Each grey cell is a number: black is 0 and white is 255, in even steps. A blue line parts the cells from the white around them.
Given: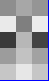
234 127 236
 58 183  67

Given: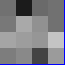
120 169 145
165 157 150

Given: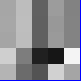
167 190  96
165 189  96

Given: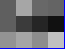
 95  59  37
147 165 141

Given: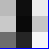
201   9 197
109  37 247

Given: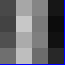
 67 199 122
 80 171 127
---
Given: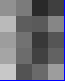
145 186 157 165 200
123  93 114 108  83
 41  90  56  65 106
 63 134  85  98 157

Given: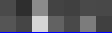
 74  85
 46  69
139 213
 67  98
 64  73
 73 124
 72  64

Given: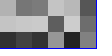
178 196  49
118 200  66
123 202  51
196  94 151
184 205  35
 86 109 129

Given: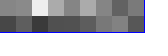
134  71
138  94
238  58
171  80
133  81
171  93
133 120
 98 130
122  87

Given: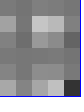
122 162 129 121 132 168
116 118 110 119 119 132
127 197 153 120 141 166
124 185 139 122 140 192
118 128 100 116 121  51

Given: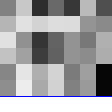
129 181 225 194 134 142
200 225 145 161 229 237
 45 211  53  61 175 169
105 221  99  97 211 210
 55 220 147 147 123 129
186 148 120 140 159 154
 79 138 176 173   6   6

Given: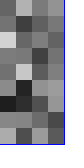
101 115 210 124 113 139  30 135 172
178  63 103 121 199  36  46 133  78
123  96 126  65  92 146  81 108 155
147 120  99 115 127 156 150  73  90

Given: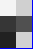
244  54  33
208  80 210
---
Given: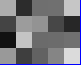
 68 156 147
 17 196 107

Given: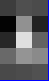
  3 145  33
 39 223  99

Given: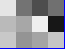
186 167 239
200 148 164

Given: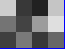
116  67 156
 63 121  56

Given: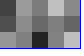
 79 140 105
150 128  35

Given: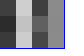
 44 194  96
 58 205  71
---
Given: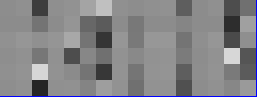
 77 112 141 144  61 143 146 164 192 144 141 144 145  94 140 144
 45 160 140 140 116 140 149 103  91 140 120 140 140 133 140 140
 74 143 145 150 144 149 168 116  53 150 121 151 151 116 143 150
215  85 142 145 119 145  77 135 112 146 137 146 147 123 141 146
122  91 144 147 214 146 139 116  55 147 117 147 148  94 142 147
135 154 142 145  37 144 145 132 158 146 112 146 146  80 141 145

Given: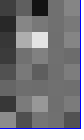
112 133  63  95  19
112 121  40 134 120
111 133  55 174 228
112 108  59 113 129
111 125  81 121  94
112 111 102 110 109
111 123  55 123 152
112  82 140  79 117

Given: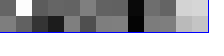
211 214 101 253  92 101  99 127  98  97   9 110 100
186 196 126  97  52  28 127  79 126 127   4 124 126

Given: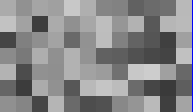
112 185 171 145 165 160 200 175 133 130  97 107
182 186 194 162  61 171 144 167 190 150 178  88
 64 160  69 128 143 163 105 146 189 129  99  85
 68 193 139 121 174 144 178 147  97  94  81  72
160 104 179  76 145 143 178 162 156 113 200 205
 58  94 101  60 171 145  87 185 197 188 107  70
 63 164 144 133  70 181 106  77  81 136 149 186

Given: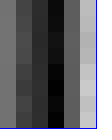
 93 188 114  68  44  10
 93 185 115  71  43  12
 95 178 115  75  41  18
 94 182 115  73  43  15
 93 195 114  64  45   5
 94 202 114  59  47   1
 93 192 114  67  45   7
 93 199 114  62  46   2

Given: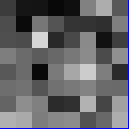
173  88  60  21  20   8  15 129
 47 127  77  10 119  84  52  51
 17  63  79  76 214  41  73 138
 75 144 126 107  92 104 120 139
126  42  88 107   9 122 167 204
107 106 110 114  84 113 121 131
 69 161 100 142 128  43  48 178
104 173 177 170 125 136 140  82

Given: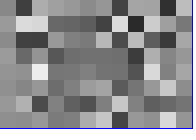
 48 189 136  63 173 160 152 139 150  67 165 163
159 120 154 219 215 104 101  93  66 220  42 204
 58 167 139  65  64 153 128 122 184  76 187  93
134 151 155 105 148  87 110 113 113 111  60 175
129 166 148 145 237 118 119 128 115 114  83 217
200 141 144 134 151 109 128 156 164  91 117 152
105 116 152 177  75 129  96  81 127 199 129  95
216 149 143 141 152 123 127 172 198  69 152 144

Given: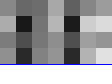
134 156 136 104 109 168  96
206 219 172  24 116 182  27
159 148 124  78 119 142  79
179 225 144  41 130 148  41
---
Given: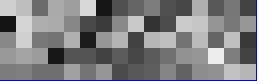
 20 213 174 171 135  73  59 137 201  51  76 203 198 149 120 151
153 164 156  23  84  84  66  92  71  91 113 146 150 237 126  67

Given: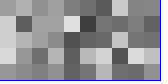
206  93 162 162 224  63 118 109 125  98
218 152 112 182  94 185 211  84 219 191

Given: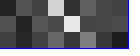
82  35  85  73 232  68  71  74

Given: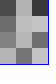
109 189 195
182 117 195

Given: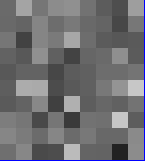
105 100 133 109 121 105 100  71 119
 98  88 144  96  67 102 106 143  91
 94 172 170  76  89  96 120 148 199
125 118  73 118  58 114 112 198  93
111 135  74  77 187 100  99  34 140

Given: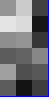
228 219  22
 92  99 135
 92  19  62
